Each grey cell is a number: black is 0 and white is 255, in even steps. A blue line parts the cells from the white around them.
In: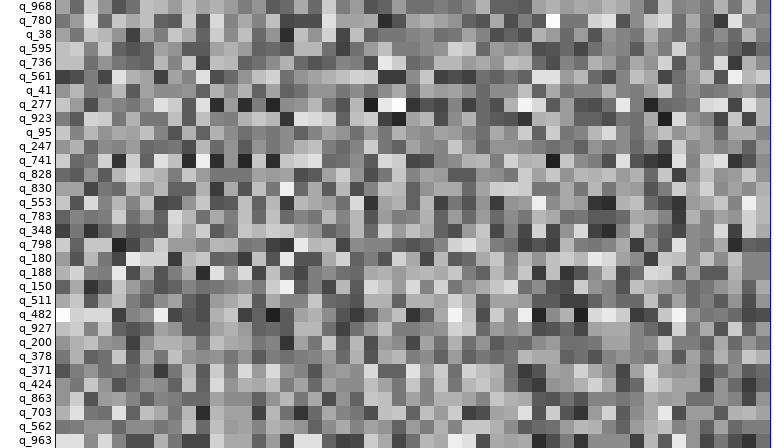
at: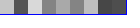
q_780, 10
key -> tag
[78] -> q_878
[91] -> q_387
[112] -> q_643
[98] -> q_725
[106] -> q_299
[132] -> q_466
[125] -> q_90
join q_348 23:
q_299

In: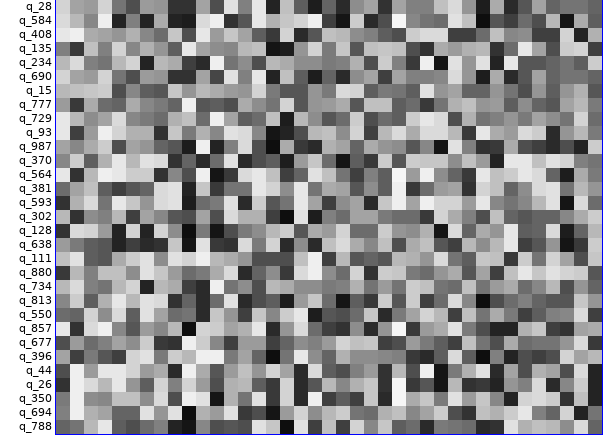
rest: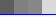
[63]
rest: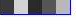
[135 177 198  50 246  57  86  21 184  50  57  35 149 128 218  42 135 204
  35]
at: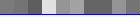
q_15, 24
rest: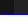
[ 78 184 192 141 211  63 184 218 171 218 218 184  57 231 171 155 218 204
  42 149 184 122]
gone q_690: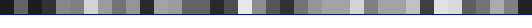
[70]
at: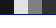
q_987, 28
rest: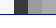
[225 122  78  35  35 177 198  63  50 163 171]

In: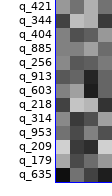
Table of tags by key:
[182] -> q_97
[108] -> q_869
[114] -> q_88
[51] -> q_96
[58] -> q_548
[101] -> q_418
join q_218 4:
q_96
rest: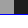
[101]
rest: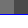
[129  80]
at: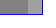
q_885, 1
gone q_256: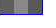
[122]

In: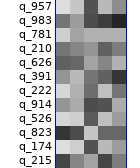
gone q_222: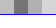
[109]
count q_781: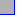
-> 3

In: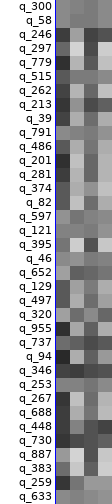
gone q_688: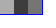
[186]
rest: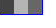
[192]
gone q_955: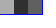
[167]
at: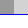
q_887, 1

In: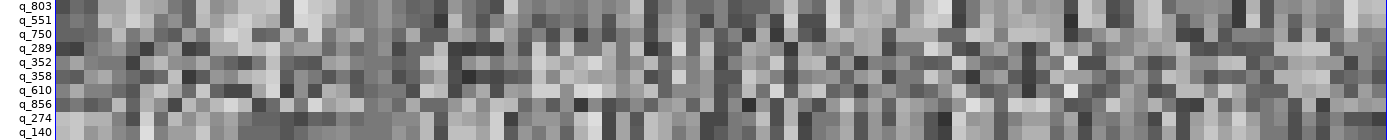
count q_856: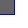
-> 7
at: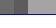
q_803, 2
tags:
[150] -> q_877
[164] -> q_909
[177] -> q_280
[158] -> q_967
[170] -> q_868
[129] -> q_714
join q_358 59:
q_868
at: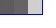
q_352, 63
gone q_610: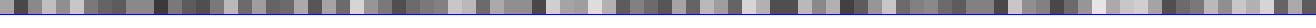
[114]
